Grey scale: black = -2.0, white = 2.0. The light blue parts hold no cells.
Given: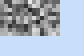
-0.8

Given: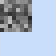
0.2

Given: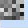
-0.1

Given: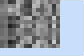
-0.1

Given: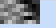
0.3

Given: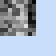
-1.3

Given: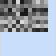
-1.4

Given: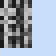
1.2

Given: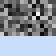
0.2
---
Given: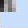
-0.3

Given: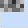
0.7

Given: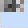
-0.4

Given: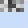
-0.3

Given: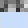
1.1

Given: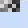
1.2
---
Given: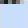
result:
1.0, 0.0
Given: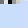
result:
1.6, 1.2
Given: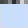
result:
1.3, 0.3
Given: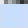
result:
1.6, 0.8
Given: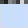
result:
1.3, 0.1
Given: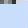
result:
1.4, 0.6
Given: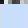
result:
1.6, 1.2
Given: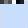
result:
1.9, -0.1
